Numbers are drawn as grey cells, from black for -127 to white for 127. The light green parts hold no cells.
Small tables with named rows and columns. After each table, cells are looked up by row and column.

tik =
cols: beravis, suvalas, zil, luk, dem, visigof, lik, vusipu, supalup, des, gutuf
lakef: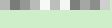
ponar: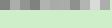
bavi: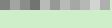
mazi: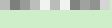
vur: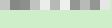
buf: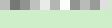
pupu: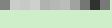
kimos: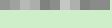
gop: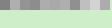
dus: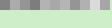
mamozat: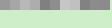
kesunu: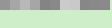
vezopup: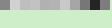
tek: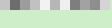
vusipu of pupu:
34
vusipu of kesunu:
73
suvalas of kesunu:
38
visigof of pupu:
55
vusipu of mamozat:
64
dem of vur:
108
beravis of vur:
69
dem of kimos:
1
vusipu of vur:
21
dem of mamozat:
0
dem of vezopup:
49
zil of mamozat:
56
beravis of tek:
69
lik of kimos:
70
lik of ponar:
43
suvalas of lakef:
-4
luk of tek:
65
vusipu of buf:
19

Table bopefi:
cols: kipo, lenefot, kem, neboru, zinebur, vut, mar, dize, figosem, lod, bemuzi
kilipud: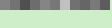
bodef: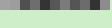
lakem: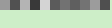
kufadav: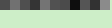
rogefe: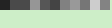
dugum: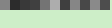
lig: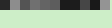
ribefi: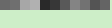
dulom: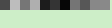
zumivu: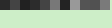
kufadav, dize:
-113
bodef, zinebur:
-75
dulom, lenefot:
61
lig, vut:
-34
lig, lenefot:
13
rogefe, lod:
77
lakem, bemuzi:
-48
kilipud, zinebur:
5
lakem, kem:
52
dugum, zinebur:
-11
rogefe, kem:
-53
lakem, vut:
-36
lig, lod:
-102
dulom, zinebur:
-99
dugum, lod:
10
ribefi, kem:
39
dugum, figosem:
-55
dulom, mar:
-121

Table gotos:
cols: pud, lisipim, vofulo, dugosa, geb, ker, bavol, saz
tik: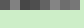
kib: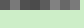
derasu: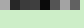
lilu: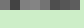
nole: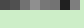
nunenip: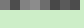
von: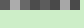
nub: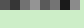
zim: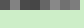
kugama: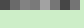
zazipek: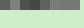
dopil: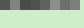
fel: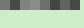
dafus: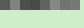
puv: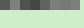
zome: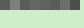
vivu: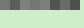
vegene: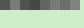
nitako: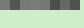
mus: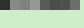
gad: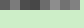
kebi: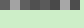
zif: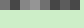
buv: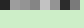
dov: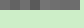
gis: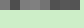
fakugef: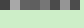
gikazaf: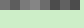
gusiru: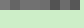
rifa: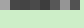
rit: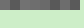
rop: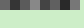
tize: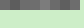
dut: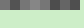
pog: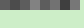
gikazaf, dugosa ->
5
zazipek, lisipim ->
0
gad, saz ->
1
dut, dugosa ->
6
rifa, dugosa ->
-53
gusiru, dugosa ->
-14
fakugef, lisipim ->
40
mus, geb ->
-38

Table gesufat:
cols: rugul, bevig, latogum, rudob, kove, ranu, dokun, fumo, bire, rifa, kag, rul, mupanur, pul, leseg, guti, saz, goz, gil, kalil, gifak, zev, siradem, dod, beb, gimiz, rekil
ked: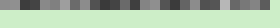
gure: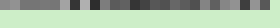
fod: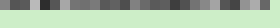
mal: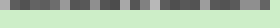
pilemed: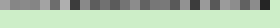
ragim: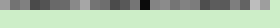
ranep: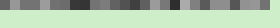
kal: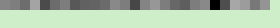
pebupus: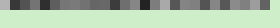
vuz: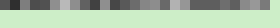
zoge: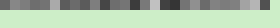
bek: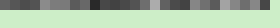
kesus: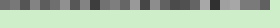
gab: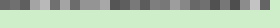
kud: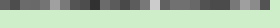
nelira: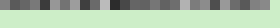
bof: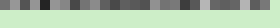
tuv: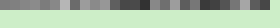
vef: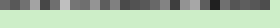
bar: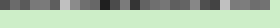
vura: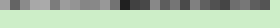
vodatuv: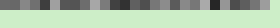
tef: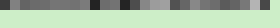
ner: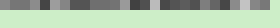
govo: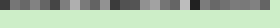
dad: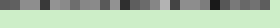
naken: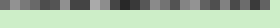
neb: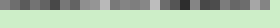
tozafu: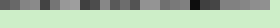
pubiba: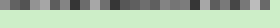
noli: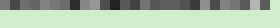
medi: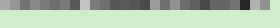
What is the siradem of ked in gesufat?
55
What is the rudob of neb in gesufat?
-12
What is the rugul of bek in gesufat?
-29
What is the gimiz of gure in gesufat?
20
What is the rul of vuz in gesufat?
-56
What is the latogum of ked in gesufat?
-66
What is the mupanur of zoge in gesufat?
-10

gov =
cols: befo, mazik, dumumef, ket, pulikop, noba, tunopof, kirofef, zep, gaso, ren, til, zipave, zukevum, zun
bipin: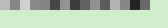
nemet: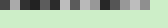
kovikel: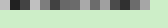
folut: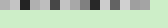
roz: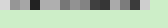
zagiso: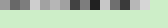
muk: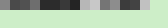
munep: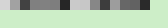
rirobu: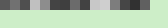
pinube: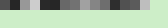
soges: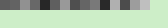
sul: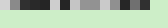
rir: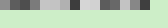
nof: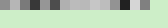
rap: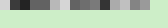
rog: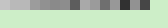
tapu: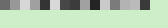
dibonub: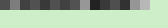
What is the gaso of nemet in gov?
24
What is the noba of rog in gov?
10
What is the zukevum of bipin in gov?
-91
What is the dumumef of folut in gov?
-92
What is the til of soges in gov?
48
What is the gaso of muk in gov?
72
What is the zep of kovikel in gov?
41
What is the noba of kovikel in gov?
-62
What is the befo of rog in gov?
68
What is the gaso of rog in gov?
27
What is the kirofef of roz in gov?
18
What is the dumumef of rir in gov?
-49
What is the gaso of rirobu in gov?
72
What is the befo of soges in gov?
-34
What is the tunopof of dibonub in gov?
-62
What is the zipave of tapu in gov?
51
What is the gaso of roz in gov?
-63
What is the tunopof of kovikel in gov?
-23
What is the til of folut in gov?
-28
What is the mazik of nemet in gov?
42

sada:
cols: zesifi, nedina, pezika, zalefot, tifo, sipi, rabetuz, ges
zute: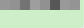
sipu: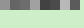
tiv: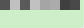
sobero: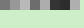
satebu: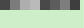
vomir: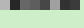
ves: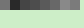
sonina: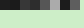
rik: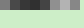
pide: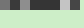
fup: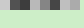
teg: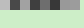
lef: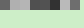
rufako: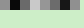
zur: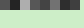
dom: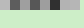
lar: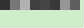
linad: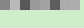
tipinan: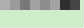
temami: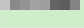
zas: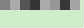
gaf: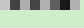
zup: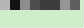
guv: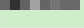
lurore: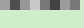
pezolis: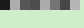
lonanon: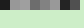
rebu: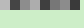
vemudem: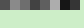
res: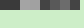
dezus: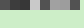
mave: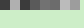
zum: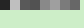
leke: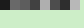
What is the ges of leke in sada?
56
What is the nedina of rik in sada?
-54
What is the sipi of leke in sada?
-50
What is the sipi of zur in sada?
-13
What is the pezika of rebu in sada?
13
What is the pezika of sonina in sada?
-72
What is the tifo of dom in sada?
30
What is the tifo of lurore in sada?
-7
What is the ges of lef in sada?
-17
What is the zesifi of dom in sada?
58
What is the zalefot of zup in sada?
-50
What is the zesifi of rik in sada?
-3
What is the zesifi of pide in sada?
-11
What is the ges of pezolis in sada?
53
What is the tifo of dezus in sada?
-45
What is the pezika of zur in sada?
46
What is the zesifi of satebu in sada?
-56
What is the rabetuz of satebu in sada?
-1
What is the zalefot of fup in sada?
57

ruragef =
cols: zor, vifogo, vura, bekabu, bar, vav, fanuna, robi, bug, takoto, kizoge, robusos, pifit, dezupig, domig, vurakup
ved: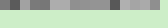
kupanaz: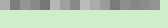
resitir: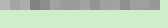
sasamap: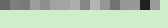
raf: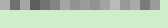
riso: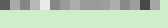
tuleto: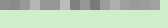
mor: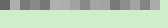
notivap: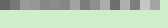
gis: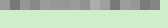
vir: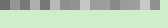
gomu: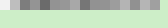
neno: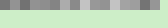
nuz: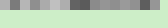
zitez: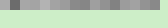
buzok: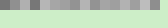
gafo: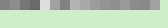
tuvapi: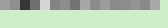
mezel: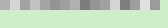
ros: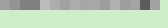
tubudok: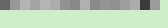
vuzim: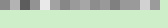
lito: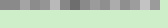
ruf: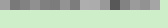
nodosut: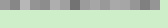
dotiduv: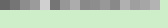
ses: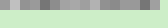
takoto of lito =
27
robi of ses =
40
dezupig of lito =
29
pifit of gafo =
26
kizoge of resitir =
32
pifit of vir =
28
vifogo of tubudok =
24
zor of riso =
-35
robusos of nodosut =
41
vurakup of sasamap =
28
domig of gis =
-5
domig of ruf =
18
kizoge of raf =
35
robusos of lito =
44
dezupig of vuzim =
26
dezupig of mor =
35
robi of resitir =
27
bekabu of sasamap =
30

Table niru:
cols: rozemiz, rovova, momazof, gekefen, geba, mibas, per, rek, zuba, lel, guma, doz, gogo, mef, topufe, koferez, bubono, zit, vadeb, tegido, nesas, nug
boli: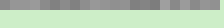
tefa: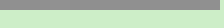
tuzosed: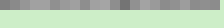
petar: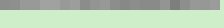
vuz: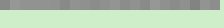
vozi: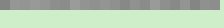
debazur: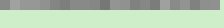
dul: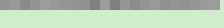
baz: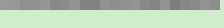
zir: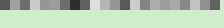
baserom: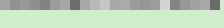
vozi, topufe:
11
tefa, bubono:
16
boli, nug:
17
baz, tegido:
10
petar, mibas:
33
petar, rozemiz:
13
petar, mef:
13
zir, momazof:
-19
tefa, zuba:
16
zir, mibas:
29
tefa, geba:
16
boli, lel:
24
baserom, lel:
57
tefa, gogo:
15
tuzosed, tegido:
12
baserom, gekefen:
15
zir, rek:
-81
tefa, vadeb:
15
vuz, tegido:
3
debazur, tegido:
1
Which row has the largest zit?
zir

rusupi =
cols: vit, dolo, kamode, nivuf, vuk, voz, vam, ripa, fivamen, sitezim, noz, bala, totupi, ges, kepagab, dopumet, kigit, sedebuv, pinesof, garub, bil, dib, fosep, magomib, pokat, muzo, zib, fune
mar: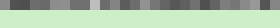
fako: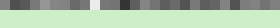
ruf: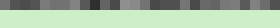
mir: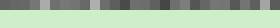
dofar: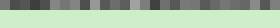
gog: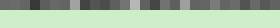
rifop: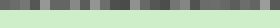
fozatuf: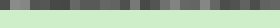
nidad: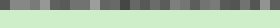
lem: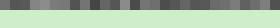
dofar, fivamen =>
-48
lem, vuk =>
12
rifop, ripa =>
8
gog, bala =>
-32
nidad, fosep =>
-38
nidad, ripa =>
-13
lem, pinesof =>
-26
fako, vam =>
2
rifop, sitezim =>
20
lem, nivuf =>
4
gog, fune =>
-29
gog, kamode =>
-26
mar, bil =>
-47
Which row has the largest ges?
gog

